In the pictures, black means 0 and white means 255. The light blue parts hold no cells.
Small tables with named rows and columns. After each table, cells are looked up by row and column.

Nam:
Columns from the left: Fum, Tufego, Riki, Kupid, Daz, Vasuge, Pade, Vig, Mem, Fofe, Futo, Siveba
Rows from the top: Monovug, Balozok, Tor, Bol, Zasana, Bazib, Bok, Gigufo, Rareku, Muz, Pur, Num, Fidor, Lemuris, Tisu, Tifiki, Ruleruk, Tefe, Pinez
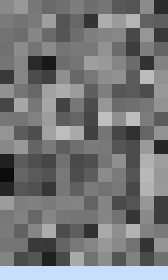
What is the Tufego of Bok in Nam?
117
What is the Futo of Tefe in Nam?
51
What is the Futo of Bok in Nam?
77
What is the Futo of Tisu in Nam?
151
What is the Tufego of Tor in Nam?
109
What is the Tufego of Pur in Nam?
152
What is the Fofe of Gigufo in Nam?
111
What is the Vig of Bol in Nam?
146
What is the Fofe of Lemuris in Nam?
72
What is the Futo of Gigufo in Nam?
118
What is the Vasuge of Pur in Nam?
111
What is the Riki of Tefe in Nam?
57
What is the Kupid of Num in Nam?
69
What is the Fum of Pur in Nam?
136
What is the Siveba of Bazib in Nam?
146
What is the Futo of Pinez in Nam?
73
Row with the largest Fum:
Tisu

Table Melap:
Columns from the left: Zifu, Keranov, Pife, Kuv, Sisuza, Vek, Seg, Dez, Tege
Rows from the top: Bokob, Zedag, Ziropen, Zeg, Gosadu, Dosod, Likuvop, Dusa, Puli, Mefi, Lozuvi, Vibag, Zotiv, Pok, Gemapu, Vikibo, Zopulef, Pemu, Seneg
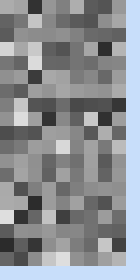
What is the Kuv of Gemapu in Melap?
156
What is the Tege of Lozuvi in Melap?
187
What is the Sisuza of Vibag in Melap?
130
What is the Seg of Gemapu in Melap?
103
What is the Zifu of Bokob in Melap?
172
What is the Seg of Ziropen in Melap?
106
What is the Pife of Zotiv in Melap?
145
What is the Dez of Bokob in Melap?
84
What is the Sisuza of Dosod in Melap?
162
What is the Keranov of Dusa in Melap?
198
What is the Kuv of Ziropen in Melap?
139
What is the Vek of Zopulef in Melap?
135
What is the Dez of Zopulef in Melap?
101
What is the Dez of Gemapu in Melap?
82
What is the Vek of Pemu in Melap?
125
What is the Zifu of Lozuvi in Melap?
109
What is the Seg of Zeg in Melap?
166
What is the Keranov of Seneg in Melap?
74
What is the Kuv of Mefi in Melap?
159
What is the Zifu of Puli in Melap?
146
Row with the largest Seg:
Puli

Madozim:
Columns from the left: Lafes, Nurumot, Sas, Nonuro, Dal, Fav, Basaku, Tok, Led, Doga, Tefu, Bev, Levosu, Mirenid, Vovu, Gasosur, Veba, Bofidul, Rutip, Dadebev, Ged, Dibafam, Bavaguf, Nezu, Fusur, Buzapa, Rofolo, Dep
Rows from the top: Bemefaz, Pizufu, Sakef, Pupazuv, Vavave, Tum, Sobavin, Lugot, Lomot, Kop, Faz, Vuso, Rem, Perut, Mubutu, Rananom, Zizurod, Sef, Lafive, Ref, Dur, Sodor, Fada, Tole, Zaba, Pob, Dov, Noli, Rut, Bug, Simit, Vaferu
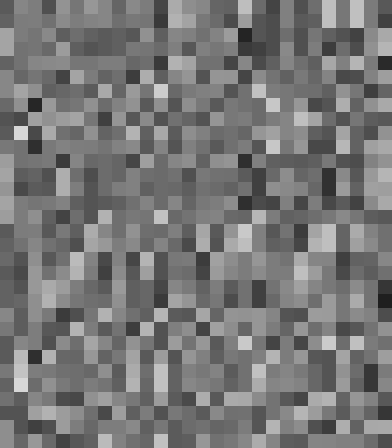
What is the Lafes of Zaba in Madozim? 90
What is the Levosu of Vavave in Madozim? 178
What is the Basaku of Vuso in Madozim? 104
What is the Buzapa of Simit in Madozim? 98
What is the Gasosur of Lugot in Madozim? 89
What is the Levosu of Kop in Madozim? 91
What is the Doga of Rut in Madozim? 120
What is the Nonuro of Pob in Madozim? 178
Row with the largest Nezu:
Zaba

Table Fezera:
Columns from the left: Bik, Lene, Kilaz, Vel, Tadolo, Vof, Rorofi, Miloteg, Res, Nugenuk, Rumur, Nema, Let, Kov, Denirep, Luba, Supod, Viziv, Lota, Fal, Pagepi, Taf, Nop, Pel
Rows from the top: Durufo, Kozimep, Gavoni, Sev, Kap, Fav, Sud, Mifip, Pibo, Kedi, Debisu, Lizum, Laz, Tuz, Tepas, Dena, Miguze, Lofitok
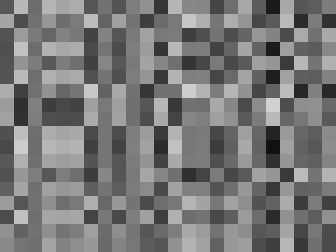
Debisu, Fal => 17
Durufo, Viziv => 168
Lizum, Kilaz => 111
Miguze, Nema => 106
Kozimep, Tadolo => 109
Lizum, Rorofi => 84
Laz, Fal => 150
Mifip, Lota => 140
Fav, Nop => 93
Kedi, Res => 76
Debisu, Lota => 98
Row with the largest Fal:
Mifip

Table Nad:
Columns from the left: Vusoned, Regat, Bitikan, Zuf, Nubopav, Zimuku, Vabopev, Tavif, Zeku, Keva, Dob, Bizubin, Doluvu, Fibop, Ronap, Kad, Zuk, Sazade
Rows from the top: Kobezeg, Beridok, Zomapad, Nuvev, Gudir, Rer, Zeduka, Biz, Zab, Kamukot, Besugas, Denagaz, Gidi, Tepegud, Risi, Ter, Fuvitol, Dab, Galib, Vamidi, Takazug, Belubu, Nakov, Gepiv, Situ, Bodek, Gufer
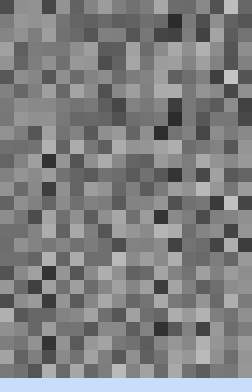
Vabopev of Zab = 105
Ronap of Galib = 105
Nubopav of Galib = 101
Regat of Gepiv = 134
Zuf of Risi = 102
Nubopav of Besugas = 99
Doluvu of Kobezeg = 108
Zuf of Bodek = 78
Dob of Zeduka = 129
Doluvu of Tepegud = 157
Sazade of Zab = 72
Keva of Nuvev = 161
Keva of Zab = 110

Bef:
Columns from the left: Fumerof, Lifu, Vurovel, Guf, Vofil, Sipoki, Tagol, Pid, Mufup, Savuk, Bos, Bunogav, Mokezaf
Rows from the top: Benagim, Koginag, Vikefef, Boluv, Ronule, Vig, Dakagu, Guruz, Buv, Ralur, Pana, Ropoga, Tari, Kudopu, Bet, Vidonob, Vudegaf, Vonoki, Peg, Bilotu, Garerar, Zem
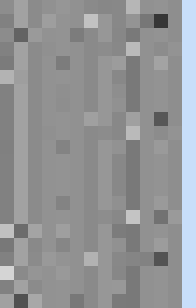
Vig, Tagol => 138
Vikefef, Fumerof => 140
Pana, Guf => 146
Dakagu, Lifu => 162
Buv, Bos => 145
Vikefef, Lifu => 99
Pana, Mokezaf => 142
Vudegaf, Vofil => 159
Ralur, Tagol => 138
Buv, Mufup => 136
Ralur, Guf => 144
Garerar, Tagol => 138

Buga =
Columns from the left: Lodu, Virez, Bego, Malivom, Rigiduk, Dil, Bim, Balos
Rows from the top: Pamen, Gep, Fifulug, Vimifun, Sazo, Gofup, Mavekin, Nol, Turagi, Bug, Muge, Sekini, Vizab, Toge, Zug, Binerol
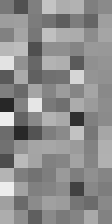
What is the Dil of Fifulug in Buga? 172
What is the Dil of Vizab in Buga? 126
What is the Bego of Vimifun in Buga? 79
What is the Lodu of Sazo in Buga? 227
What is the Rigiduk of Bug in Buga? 138
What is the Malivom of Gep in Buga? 114
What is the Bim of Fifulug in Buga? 140
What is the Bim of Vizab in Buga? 144
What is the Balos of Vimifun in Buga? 152
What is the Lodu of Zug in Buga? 160

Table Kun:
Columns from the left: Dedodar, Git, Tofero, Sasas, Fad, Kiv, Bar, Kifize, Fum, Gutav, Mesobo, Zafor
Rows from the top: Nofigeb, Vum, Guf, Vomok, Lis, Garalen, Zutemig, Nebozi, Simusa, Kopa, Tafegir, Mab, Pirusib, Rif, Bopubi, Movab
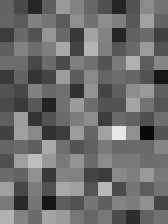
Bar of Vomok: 180
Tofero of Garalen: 52
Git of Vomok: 130
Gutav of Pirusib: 126
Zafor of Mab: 110
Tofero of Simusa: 52
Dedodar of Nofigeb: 99
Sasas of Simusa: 83

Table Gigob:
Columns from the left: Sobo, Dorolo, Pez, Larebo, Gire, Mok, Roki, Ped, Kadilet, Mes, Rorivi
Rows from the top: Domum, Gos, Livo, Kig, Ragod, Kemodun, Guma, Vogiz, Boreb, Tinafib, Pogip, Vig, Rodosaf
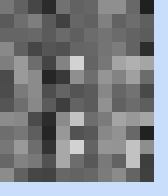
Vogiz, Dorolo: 110
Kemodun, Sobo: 75
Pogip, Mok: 210
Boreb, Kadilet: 164
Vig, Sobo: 103
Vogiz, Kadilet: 97
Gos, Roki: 97
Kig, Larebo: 85
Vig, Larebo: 82
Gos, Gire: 65
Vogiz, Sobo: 85
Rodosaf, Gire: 103
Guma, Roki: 91

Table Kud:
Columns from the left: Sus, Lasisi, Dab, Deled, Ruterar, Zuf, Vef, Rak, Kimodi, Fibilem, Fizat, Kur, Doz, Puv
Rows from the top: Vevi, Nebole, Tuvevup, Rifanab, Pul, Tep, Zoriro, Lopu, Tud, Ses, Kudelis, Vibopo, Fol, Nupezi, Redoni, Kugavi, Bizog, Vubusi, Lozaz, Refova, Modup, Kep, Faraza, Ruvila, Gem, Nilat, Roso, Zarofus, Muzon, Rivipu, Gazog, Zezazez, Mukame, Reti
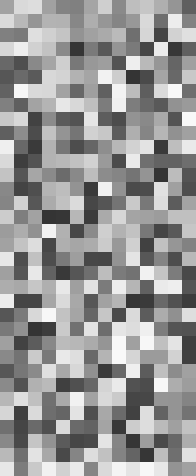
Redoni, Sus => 133
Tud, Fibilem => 147
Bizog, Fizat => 120
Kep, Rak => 162
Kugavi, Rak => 170
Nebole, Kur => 110
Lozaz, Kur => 132
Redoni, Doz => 92
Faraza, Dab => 216
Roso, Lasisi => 119

